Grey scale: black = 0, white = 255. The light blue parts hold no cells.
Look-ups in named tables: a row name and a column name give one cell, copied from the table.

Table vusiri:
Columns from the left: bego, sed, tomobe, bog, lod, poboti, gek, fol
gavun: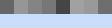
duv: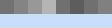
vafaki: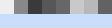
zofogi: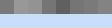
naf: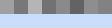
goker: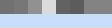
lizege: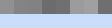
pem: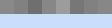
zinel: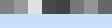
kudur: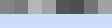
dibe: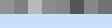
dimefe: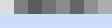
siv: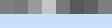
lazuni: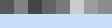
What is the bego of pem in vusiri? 137
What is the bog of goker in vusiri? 219
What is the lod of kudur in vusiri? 85
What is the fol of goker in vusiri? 131
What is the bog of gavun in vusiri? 119
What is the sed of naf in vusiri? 120
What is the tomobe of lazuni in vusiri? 69
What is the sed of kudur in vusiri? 123
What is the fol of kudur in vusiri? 162
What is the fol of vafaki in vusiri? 98
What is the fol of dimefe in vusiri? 173
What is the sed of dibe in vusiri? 129
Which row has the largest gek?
vafaki

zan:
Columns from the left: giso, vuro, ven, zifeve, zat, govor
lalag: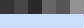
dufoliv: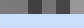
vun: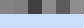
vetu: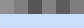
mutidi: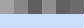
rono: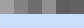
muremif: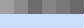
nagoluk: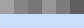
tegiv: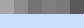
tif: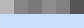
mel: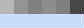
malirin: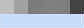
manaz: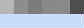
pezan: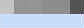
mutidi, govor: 107
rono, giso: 160
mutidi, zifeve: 143
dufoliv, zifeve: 116
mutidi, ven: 95
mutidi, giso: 163
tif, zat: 129
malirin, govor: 68
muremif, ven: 109
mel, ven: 129
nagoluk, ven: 117
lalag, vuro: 70
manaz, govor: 77
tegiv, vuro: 141
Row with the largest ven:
pezan

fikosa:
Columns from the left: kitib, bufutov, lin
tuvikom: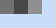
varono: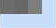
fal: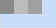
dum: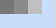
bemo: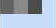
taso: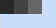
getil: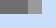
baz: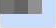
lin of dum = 192
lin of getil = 154
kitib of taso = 40
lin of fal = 160
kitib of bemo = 99
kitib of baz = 116
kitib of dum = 118
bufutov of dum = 139
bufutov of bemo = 137
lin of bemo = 76
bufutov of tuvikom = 71
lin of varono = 125

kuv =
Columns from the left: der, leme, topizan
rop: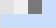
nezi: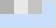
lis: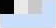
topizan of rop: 120
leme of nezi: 232
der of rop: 226
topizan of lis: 201
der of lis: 4
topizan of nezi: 196
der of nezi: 178
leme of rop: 239
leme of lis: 233

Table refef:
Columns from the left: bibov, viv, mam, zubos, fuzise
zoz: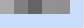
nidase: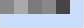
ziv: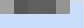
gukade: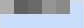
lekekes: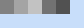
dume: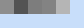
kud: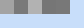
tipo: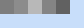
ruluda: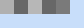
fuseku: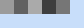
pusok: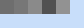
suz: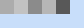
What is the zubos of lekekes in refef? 114
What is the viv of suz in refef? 194
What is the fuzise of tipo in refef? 97
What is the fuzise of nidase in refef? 69
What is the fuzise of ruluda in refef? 122
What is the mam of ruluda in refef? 183
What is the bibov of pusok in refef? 110
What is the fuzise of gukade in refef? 138
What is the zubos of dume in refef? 131
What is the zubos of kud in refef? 118
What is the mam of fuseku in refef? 170
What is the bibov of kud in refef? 163
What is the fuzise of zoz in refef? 144
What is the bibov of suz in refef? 172
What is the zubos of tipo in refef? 132
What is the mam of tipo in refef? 184

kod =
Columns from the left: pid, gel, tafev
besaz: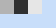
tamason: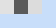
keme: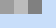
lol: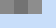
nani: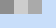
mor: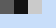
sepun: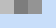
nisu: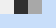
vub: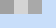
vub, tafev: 169
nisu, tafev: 168
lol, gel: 115
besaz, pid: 179
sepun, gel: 125
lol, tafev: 141
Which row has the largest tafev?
besaz

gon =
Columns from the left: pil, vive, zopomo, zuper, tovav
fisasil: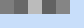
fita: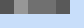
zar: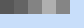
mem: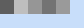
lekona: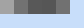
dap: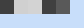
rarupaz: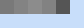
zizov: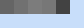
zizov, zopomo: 124
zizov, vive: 113
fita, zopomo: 112
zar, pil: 87
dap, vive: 208
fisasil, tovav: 133
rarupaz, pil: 121
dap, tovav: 89
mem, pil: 94
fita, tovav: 89
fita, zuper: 112
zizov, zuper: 119
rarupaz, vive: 131
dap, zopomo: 211
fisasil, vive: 104
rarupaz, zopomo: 140
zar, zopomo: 131

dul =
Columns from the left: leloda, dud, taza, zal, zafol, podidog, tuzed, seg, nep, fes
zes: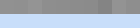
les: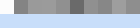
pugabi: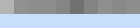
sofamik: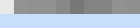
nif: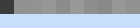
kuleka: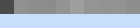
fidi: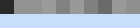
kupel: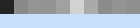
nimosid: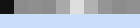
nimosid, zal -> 140
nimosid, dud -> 140
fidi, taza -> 146
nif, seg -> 137
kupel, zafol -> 161
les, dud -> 132
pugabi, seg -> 143
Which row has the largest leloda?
les

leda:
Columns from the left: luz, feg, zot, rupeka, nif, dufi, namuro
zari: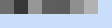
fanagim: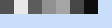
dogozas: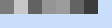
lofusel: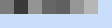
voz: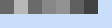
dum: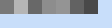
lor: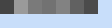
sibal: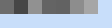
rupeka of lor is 114
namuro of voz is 65
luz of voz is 103
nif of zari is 92
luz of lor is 68
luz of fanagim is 81
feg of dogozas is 199
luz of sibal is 108
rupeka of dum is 141
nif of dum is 148
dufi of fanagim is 70
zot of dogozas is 98
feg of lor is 154
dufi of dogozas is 99
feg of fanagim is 232
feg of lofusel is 57
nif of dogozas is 156
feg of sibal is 70
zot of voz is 106

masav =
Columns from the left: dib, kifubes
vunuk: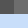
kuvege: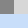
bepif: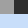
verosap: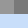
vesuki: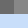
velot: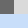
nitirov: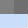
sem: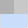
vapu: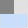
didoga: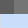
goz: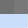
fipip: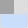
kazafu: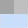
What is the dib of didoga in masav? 93
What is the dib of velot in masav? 105
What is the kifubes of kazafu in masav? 191
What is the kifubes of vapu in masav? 225
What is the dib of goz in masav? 112
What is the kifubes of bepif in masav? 46
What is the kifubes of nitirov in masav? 111
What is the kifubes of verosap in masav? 121
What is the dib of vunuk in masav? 84
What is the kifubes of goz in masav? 120
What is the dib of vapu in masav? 131
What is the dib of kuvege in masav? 133
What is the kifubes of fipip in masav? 222
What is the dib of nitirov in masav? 128
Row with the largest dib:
sem

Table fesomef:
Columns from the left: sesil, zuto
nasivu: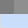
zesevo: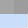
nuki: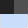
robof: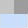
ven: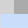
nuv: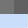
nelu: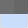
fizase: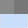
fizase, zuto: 119
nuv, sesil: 116
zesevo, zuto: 156
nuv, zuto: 97
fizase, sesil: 137
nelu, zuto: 103
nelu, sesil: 110
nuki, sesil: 34
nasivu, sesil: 124
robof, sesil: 197
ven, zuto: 171
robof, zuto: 156
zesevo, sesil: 165
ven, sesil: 211
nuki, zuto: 81
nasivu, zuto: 143
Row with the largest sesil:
ven

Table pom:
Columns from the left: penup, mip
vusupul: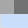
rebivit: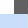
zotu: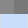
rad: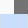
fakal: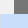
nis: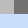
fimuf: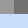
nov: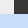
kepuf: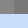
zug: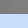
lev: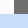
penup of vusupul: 167
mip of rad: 115
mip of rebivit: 97
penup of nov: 238
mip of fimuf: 114
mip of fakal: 118
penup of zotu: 136
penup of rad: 249
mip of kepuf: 120
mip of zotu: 120
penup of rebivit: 254
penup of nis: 187
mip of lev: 112

